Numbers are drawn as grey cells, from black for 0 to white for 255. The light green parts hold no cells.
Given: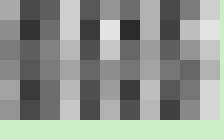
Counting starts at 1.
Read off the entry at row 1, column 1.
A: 170
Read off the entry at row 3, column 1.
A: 123
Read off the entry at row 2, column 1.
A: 142
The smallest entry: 43
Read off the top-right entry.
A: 206
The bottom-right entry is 214
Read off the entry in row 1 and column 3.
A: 95
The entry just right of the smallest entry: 177
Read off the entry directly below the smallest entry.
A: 102
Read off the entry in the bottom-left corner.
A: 148
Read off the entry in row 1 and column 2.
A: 73

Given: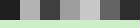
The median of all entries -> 100
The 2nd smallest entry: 45
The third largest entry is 158

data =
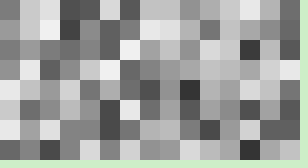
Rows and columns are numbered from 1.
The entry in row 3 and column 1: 124
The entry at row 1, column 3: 224
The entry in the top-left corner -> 124
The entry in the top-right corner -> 110
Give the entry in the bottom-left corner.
104
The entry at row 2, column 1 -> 154
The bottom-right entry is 194
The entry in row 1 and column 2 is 202

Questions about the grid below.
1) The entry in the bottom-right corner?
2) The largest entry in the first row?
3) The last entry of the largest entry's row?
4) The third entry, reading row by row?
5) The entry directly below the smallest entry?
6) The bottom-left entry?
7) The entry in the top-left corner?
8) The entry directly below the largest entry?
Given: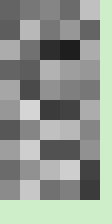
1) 59
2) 192
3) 172
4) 133
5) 158
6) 139
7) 100
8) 133

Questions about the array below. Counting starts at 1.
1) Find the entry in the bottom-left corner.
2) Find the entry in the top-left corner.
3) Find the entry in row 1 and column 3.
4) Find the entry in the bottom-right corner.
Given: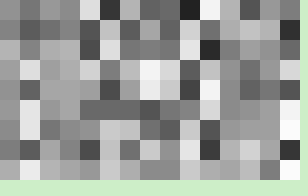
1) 174
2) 146
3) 152
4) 251

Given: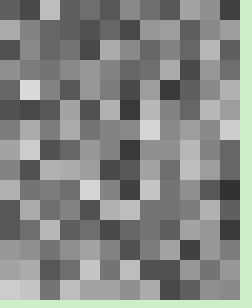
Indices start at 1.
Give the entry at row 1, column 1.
95
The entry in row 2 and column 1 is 171
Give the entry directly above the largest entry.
124
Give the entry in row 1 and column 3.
189
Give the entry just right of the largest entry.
131
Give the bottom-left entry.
204
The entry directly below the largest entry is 73
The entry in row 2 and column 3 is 102
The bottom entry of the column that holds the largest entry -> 197
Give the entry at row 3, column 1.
81
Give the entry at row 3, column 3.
102
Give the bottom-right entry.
137
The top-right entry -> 65
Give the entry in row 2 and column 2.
131
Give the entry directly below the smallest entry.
95
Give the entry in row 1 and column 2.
73
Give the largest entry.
218

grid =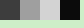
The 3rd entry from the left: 211
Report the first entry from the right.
11
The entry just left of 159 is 61

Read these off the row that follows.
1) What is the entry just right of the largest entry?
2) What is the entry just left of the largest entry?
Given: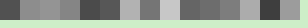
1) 101
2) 117

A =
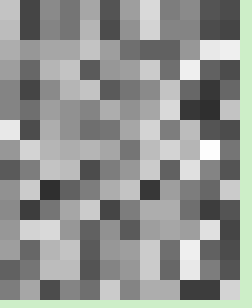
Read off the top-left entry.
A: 195
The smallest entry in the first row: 69
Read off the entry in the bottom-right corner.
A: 211
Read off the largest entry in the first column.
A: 232
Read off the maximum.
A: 253
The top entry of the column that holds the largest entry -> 84
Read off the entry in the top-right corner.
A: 76
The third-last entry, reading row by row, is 61
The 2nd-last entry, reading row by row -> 61
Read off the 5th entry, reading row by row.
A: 166
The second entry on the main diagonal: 69
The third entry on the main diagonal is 166
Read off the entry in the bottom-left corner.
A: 125
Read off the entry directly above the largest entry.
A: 84

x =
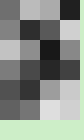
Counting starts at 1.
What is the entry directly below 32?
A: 208
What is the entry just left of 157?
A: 52
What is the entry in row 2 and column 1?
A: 130
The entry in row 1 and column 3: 171
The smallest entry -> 24
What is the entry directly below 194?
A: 124
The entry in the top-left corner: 111
